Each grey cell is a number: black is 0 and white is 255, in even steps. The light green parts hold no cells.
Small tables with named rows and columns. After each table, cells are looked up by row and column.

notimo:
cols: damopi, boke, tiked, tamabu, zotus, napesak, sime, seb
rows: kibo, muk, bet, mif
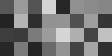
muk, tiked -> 46
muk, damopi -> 35
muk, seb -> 53
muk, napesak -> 80
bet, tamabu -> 156
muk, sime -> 158
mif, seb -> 47
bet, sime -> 67
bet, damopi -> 62
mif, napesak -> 66
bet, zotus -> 214
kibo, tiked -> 84
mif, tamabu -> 106

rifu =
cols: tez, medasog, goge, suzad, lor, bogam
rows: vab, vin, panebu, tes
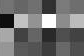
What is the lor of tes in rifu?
104
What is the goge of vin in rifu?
147
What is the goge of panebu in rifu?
101
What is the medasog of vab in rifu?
102
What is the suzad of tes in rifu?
61
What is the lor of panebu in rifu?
78
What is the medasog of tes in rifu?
89
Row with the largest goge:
vin

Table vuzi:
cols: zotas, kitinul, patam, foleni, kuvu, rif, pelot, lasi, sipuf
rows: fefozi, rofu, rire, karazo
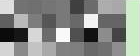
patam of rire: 215
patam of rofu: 125
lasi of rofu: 101
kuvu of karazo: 128
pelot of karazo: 104
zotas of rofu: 96
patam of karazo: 195
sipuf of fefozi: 168
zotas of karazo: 212
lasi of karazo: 112
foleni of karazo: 169
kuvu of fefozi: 121

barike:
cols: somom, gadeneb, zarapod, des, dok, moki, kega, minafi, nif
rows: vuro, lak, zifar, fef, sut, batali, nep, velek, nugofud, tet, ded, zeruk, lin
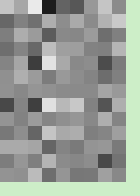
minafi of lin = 160
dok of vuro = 99
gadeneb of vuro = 167
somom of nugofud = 148
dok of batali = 153
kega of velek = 130
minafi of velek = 84
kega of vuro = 152
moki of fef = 158
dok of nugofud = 143
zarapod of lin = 187
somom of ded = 170
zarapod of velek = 63
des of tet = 196
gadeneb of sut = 166
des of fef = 189

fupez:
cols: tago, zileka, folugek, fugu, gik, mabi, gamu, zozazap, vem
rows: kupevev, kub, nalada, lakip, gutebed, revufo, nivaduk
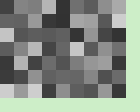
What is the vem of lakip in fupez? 112
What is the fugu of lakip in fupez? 69
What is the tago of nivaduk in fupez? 205
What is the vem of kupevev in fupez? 170
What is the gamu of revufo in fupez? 134
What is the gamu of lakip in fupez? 90
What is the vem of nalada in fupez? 51
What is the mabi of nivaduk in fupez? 94
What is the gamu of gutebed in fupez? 150
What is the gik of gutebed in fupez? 83

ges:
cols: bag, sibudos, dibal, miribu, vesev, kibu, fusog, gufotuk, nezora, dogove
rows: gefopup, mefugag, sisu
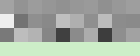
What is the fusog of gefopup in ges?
154
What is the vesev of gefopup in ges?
145
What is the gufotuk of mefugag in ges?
188
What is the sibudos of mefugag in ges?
115
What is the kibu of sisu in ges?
139
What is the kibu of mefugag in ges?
175
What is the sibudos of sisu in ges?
189
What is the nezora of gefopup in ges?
152
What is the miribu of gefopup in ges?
150
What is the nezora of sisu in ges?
142

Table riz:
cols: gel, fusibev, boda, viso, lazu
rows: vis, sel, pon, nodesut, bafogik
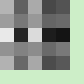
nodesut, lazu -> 121
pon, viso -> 29
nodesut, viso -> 106
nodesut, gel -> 146
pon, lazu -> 20
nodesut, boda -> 140
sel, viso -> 101
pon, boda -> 219
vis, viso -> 72
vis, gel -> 180
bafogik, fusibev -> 104
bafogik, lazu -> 88
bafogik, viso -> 76
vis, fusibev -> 96
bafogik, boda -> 168
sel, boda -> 152
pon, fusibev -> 37
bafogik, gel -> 178

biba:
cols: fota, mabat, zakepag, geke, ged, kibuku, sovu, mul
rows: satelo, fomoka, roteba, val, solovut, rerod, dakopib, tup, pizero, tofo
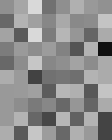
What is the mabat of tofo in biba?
90
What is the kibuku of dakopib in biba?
176
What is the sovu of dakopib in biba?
88
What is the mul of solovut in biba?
171
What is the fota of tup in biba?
153
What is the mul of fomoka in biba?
196
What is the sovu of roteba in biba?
101
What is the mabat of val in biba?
154
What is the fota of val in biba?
124
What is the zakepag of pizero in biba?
103
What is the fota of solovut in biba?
104
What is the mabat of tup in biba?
141
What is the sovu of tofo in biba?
153
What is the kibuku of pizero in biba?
97
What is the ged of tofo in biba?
104
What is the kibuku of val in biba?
84
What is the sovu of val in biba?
179

